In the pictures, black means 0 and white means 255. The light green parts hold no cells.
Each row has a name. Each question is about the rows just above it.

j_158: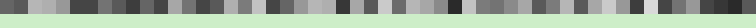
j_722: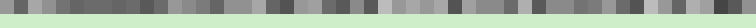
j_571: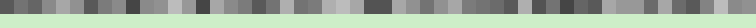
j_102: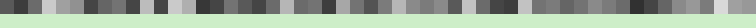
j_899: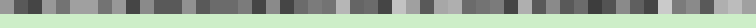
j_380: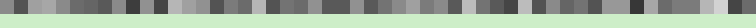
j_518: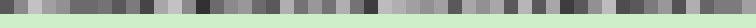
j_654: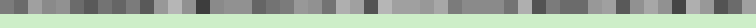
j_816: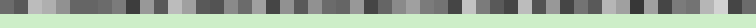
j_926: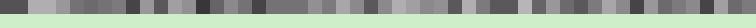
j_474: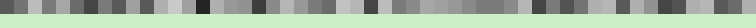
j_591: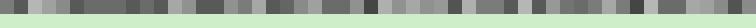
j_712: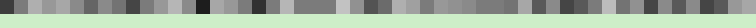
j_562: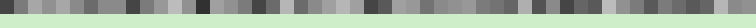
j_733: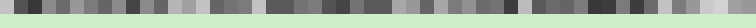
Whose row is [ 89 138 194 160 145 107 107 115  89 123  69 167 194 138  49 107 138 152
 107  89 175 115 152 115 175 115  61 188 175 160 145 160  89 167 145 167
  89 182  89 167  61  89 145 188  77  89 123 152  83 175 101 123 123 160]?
j_518
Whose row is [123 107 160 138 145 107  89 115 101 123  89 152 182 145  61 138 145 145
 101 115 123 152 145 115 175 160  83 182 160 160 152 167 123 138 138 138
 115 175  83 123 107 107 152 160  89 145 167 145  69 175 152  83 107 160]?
j_654
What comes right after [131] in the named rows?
[188]
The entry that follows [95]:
[69]
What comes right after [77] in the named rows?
[89]

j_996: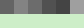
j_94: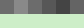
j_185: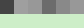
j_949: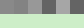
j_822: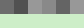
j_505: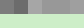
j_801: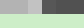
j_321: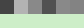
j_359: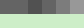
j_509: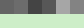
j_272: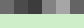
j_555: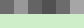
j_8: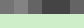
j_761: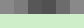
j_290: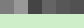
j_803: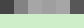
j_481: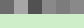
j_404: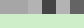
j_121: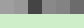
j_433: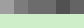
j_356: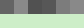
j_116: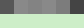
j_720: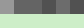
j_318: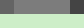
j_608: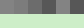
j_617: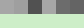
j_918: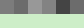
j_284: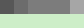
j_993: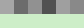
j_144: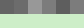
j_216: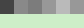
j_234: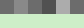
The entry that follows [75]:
[60]
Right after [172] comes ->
[108]
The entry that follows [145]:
[81]
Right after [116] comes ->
[131]
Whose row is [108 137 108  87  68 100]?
j_94
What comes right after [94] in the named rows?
[124]

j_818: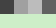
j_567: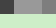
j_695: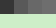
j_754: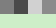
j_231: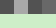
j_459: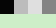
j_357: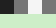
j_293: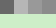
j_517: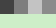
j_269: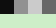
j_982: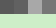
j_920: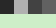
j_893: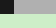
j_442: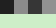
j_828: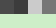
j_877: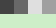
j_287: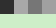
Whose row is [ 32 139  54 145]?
j_442
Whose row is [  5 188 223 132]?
j_459
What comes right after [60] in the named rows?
[203]
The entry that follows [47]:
[168]
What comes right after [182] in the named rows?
[153]

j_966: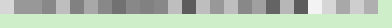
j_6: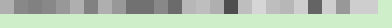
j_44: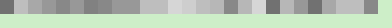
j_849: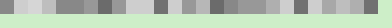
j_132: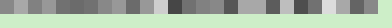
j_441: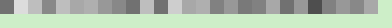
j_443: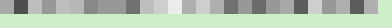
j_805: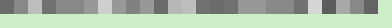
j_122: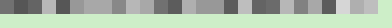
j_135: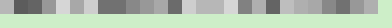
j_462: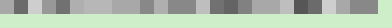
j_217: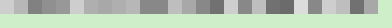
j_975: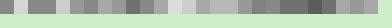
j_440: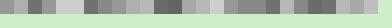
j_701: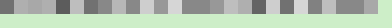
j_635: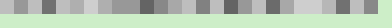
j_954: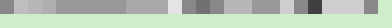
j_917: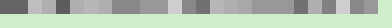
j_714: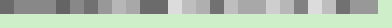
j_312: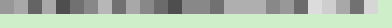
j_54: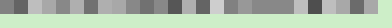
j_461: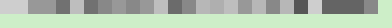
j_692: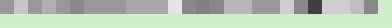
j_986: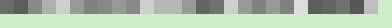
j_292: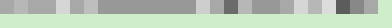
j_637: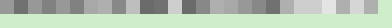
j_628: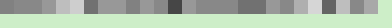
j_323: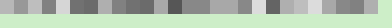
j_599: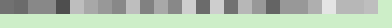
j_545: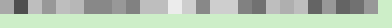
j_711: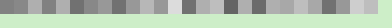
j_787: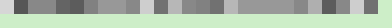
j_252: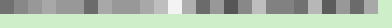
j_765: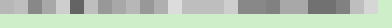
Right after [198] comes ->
[152]
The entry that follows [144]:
[152]
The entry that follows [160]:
[100]
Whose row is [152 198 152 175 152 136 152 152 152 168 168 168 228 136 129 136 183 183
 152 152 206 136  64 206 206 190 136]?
j_692
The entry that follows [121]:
[129]

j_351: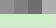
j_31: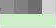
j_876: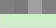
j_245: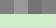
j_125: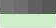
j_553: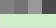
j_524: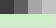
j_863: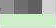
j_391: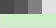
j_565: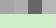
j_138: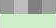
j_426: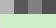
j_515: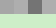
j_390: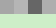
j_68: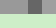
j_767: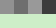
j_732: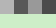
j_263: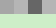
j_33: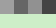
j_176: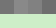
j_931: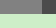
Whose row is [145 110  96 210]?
j_863
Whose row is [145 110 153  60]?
j_767
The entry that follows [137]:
[129]
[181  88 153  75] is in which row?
j_732
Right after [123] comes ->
[159]
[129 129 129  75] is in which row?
j_931

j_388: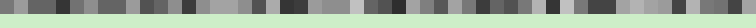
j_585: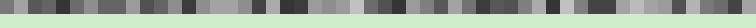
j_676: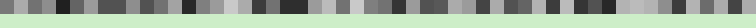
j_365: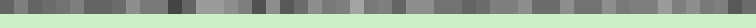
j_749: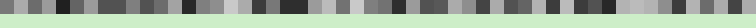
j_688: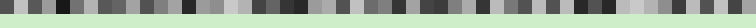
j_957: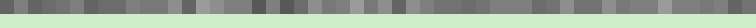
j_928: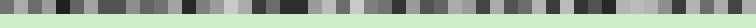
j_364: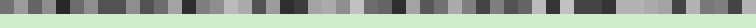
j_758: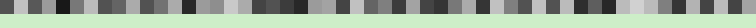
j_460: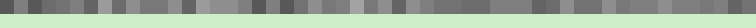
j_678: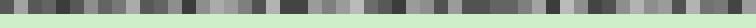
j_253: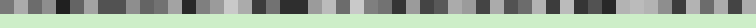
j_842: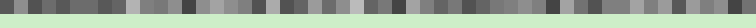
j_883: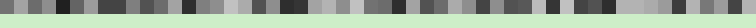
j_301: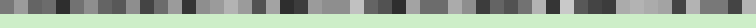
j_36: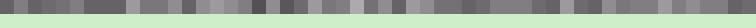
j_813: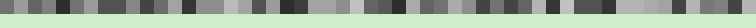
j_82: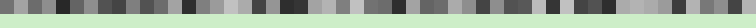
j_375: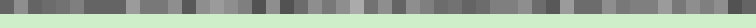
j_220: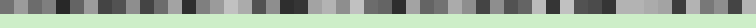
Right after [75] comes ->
[53]
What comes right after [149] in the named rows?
[46]
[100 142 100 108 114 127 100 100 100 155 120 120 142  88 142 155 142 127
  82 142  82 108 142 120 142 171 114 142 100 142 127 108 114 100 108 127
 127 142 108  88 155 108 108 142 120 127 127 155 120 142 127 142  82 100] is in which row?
j_375
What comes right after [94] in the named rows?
[40]
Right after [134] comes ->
[68]

